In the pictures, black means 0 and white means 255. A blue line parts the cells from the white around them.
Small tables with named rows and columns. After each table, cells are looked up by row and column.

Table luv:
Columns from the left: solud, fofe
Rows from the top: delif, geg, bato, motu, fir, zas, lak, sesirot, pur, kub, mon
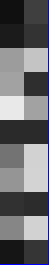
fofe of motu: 46
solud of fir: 233
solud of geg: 27
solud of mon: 21
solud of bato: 156
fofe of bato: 196
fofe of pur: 44
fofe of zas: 42
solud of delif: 16
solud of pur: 49
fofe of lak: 210
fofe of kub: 210
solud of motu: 162
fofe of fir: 162
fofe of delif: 63
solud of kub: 134

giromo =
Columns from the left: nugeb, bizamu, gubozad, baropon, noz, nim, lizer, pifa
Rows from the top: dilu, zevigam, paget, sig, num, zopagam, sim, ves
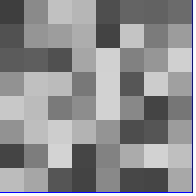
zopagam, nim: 77
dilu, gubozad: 193
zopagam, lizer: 85
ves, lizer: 69
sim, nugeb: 68
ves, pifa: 168
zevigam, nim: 196
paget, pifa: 208
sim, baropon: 69
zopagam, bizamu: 190
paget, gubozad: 80
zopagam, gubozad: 205
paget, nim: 129
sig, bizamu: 192
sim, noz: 130

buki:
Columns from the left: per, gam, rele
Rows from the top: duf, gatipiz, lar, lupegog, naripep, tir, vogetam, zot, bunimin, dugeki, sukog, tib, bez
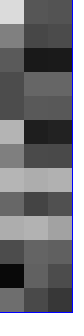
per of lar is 90
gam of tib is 97
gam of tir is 30
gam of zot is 173
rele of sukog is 96
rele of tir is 34
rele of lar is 26
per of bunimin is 103
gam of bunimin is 68
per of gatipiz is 128
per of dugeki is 173

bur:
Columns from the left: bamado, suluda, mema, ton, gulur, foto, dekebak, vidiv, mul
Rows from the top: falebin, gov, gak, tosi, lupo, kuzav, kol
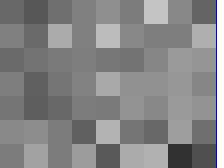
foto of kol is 172
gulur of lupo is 123
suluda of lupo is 95
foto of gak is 115
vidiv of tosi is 151
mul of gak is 149
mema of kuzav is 124
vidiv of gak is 154
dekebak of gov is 127
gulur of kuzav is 179
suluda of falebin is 86
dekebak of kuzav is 103
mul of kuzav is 112
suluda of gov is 105
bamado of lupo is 117
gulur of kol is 88
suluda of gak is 114
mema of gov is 172

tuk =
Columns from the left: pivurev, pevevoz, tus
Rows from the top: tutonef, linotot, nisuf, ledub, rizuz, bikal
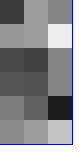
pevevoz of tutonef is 157
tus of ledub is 132
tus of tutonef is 132
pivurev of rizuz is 125
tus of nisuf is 132
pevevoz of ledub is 81
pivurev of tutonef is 59
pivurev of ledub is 85
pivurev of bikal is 138
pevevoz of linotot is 157
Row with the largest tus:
linotot

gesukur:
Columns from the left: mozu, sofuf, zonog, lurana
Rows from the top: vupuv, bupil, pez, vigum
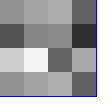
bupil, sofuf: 134
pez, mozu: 206
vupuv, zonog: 173
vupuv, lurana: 98
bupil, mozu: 83
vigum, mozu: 146
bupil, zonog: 138
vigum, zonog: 174
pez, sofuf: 243
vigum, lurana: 97
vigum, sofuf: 163
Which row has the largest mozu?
pez

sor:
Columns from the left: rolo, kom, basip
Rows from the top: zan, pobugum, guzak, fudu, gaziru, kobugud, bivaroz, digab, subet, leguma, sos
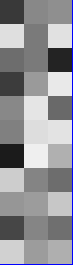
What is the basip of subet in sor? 199
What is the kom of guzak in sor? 122
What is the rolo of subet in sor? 150
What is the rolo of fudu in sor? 60
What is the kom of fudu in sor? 154
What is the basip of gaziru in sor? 105
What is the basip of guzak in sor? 35
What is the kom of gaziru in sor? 229
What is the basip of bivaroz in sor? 176
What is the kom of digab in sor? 132
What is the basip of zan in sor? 143
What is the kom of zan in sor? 136
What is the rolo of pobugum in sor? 223
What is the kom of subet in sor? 156
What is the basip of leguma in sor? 111
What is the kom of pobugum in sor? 122
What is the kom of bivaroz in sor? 239
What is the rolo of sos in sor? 209
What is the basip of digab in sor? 109
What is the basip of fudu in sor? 233

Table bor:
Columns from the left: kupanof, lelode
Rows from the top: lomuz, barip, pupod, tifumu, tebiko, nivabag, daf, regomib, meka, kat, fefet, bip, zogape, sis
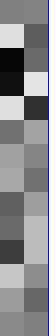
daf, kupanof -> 161
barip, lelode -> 92
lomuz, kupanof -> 127
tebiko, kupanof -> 224
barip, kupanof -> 223
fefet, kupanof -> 61
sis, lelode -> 129
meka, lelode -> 159
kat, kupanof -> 106
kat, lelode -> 188
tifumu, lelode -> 228
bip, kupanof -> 198
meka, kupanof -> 95
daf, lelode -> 134

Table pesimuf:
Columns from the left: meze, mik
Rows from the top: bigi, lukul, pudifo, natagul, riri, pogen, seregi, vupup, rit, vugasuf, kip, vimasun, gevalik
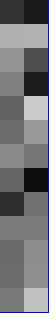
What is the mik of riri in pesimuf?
204
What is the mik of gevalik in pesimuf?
193
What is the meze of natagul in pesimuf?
127
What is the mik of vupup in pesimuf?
12
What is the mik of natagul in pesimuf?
27
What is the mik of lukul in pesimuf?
177
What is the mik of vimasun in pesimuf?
142
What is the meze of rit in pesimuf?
46
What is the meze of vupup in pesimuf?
101
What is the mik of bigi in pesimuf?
26
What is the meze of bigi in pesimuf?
50
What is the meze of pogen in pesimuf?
108

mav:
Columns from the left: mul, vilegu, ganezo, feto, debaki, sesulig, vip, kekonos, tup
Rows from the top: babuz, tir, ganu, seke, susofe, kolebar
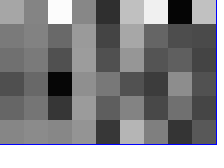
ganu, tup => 68
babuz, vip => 240
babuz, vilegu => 132
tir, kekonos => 77
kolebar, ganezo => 135
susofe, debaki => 94
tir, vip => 101
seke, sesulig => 81
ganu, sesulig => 150
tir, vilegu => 130
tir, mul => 122
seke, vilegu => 104
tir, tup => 74
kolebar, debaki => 55
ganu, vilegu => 122
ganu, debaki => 80
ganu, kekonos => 95
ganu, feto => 156
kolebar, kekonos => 52

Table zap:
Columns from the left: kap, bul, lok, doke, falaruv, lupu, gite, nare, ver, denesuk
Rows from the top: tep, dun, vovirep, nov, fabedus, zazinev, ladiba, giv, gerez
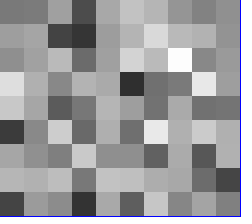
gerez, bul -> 155
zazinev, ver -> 203
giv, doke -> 120
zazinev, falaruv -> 175
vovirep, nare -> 253
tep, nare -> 149
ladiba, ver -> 87
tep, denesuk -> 144
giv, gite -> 173
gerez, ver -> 164
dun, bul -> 165
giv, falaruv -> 194
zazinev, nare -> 176
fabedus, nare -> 170
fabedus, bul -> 166
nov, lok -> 136
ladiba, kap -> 166
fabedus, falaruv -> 181
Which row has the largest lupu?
vovirep

